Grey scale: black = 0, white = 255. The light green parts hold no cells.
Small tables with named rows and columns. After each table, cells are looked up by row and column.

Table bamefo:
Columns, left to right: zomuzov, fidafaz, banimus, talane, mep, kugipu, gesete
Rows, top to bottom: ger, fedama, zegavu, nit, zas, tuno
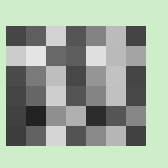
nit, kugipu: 192
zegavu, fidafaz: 122
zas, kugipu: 86
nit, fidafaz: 102
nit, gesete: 71
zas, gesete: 135
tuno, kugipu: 182
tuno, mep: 137
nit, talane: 84
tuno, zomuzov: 61
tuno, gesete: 65
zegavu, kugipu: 194
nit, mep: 132
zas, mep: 44
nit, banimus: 207
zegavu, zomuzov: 75
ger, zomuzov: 70
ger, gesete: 68
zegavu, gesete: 69
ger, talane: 85

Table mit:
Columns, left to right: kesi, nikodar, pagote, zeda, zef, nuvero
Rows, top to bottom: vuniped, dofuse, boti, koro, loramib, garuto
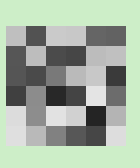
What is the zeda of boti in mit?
186
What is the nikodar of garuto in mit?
185
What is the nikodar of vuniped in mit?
82
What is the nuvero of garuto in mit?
221
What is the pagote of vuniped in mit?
202
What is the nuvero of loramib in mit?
180
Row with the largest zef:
koro

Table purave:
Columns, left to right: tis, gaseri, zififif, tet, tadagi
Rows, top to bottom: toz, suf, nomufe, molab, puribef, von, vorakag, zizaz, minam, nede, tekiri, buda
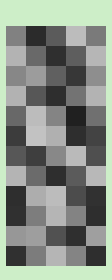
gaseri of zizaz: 107
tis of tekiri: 151
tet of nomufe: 55
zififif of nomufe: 96
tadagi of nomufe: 142
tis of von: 60
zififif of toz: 91

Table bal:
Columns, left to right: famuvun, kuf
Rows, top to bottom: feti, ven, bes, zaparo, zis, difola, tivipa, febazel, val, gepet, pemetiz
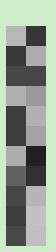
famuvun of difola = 60
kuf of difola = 163
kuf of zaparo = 154
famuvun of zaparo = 176
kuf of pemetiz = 191
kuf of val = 181
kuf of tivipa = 33
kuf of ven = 172
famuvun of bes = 71

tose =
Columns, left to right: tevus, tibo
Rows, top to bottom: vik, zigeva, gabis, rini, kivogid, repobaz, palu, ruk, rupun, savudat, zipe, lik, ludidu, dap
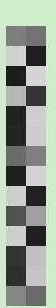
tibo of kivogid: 206
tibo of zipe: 32
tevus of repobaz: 36
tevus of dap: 135
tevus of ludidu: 47
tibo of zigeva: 30
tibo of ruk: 211
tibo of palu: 127
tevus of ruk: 31
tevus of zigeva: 209
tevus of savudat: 81
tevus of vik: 126
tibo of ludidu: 197
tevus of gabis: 29
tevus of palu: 106
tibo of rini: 53
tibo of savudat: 159
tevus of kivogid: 34
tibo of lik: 192
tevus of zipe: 206

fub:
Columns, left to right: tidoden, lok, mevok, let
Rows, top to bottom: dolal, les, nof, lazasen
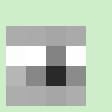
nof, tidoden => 182
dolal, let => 170
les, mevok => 131
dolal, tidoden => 172
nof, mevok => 41
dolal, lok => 171
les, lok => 255
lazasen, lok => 172
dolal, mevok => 166
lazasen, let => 173
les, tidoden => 253
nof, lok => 135
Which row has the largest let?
les

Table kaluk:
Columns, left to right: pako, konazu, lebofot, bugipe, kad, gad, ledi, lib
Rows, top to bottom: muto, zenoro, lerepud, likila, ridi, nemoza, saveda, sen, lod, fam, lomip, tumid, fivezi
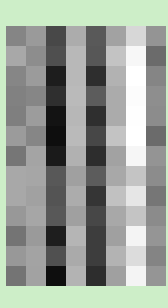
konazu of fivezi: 162
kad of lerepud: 46
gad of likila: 171
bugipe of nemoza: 186
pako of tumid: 152
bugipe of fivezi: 179
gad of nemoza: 195
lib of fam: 139
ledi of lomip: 244
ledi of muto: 215
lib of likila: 142

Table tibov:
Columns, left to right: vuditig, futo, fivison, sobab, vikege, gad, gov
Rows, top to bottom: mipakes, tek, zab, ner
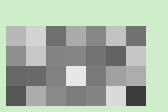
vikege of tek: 115
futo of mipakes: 211
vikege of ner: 132
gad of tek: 99
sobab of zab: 231
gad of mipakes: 195
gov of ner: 60
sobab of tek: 133
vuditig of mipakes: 184
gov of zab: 173
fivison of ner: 137
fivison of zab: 129

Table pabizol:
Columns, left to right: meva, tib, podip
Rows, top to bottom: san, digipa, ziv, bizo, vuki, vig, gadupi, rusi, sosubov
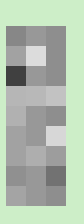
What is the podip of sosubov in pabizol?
142
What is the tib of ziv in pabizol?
152
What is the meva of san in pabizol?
135
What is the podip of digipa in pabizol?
142
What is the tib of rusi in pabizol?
152
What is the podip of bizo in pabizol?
194
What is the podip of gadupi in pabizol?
157
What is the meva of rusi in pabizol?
144
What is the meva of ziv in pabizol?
64
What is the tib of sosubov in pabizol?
152
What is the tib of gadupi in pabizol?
174
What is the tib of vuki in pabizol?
152
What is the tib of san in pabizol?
152
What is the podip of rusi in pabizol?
114

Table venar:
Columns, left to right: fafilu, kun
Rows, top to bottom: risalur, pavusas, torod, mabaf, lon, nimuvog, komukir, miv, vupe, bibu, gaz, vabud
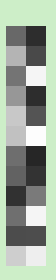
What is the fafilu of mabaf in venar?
151
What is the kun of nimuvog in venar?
253
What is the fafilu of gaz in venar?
76
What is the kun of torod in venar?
245
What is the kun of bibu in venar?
245
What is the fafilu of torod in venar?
116
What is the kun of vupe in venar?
122
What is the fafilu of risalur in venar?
104
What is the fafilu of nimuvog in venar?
193
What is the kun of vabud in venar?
238
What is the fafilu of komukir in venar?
110
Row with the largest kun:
nimuvog

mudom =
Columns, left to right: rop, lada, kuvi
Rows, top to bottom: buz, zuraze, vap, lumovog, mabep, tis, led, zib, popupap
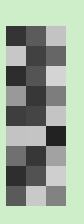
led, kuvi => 162
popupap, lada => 201
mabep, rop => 62
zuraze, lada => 65
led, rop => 112
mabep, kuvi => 196
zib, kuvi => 207
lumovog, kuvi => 125
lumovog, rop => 153
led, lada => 55
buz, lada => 91
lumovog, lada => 55
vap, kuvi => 212
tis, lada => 196
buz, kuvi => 195
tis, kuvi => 34
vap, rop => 45

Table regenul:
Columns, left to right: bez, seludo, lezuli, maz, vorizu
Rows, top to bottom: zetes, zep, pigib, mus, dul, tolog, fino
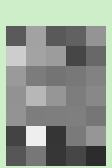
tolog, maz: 122
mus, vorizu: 136
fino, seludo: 119
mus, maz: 125
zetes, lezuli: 89
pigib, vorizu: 130
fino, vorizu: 44
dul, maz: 127
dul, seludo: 125
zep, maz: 70
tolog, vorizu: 150
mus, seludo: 183
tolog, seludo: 238
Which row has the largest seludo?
tolog

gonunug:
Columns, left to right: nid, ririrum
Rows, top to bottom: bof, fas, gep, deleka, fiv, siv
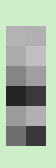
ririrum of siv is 57
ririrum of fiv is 176
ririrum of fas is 192
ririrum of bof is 176
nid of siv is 111
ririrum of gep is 159
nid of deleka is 37
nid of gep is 133
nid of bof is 179
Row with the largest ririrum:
fas

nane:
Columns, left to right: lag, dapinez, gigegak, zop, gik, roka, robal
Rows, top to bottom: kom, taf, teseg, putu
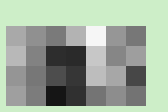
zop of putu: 48
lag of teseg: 149
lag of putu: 159
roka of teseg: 167
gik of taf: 199
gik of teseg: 189
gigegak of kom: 122
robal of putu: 115

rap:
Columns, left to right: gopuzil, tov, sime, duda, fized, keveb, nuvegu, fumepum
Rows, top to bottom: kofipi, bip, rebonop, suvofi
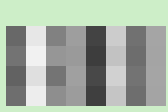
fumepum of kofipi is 165
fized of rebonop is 72
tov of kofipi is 231
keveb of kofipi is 204
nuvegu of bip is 109
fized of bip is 61
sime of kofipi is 129
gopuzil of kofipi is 104
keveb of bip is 194
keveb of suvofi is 197
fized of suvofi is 63
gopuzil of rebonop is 98
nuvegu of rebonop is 115
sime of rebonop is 116
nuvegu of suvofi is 110
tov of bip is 241
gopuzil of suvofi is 110
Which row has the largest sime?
bip

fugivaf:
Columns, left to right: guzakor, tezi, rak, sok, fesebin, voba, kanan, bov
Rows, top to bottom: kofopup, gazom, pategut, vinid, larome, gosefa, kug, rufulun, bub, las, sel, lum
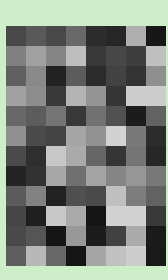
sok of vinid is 180
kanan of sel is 171
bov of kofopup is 23
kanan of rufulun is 150
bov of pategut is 143
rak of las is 199
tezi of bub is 130
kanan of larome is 28
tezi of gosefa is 74
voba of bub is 192

